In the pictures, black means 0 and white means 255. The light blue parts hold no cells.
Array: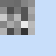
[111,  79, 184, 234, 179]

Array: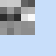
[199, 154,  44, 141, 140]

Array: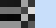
[ 25, 115,   6,  37]

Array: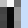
[191,  10, 152]

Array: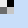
[238, 198]

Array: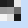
[ 30, 160,  24]

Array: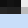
[14, 33]
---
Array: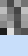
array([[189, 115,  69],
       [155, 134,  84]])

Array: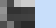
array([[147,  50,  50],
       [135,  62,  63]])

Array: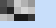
array([[ 66,  34, 183],
       [192, 177,  24]])

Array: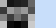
array([[ 57, 156, 129],
       [130,  61, 112]])

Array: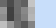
array([[150,  64, 108],
       [140,  63, 105]])

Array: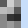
array([[188, 177,  86],
       [136,  52,  41]])

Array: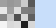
array([[232, 159, 220],
       [134, 196,  80]])
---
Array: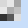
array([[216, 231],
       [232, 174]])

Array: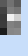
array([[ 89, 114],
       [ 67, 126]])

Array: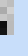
array([[199, 189],
       [171, 208]])

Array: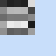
array([[ 56,  33],
       [140, 183]])

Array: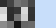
array([[ 45,  68],
       [209,  46]])

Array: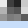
array([[235,  63],
       [179,  98]])
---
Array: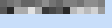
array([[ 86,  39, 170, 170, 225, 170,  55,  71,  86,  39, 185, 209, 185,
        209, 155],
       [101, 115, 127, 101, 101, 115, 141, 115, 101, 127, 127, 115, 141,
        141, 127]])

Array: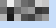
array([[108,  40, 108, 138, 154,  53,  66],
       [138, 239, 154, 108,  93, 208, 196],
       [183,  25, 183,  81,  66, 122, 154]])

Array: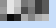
array([[104,  10,  35, 172, 133, 172, 187],
       [145, 229, 202, 118, 133,  60,  89],
       [157, 229, 187,  76, 118,  60,  89]])

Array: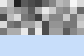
array([[ 76, 186, 217, 120, 104,  64, 186, 135, 135, 202, 120, 186],
       [120, 172, 172, 233, 104, 233,  76, 160, 160,  91, 135, 160],
       [148, 172, 148, 135,  91, 172, 233, 202, 148, 135, 202, 104],
       [217, 120, 104, 160, 160, 202,  76, 148, 148, 120, 120, 202],
       [233, 186,  34,  91,  76,  64, 104, 135, 186, 172, 246, 217]])

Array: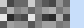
array([[ 88, 161, 148, 148,  88, 132, 161, 161, 120, 132],
       [104, 176, 132, 148, 104, 132, 161, 176, 120, 148],
       [204,  72, 104, 104, 204, 120,  88,  72, 148, 104],
       [231,  42,  88,  72, 231, 120,  58,  42, 176,  72]])

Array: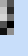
array([[ 15, 141],
       [ 82,   0],
       [169,  82],
       [199,  41],
       [213, 113]])
